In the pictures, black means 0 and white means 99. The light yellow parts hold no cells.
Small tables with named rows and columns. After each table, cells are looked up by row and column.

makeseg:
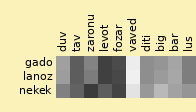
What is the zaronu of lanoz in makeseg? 48
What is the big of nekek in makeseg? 72
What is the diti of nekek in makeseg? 59
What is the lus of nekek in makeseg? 58
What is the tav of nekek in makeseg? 38
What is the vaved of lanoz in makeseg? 93
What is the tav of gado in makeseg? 36
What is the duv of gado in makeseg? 62
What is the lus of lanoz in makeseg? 49
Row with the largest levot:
nekek

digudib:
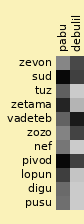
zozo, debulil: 26
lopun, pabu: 24
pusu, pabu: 43
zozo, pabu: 51
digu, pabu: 41
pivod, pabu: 3
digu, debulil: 79
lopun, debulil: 76
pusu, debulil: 79
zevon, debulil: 28
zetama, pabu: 14

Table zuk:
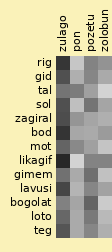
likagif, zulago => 15
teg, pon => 66
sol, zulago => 31
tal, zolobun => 82
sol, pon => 74
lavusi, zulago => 27
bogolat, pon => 64
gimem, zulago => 44
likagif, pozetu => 51
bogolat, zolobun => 79
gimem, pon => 66
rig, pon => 77
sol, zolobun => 64

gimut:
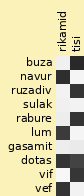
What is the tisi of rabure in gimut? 20
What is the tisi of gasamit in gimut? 91
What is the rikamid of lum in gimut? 23
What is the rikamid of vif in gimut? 96
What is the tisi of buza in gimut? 16
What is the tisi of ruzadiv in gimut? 20
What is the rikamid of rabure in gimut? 92
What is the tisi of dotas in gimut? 26

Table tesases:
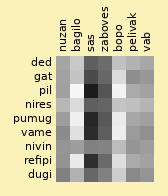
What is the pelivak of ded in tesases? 69
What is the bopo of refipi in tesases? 86
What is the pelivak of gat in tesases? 55
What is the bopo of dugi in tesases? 80
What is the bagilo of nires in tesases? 85
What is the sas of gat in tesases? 29
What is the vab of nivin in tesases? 61
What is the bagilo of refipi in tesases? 91
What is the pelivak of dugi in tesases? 53
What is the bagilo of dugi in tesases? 69
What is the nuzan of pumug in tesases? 61
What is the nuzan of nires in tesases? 71
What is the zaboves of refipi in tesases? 41
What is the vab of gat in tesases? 59
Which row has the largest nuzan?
nires

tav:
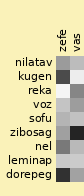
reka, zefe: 95
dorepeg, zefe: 19
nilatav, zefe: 60
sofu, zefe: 70
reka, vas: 52
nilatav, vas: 73
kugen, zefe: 29
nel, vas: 72
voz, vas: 61
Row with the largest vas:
kugen

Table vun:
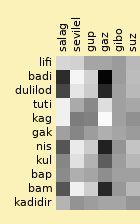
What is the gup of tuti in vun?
53
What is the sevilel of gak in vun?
52
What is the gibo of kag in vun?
62
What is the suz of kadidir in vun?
58
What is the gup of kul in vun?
69
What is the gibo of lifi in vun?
60
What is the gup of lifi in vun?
64
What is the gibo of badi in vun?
60
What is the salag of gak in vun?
62
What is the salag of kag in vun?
93
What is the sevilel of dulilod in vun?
89

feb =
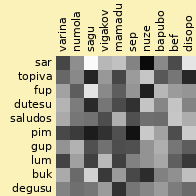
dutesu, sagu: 16
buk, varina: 66
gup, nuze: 57
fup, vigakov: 53
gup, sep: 31
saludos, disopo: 67
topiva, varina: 40
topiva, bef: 46

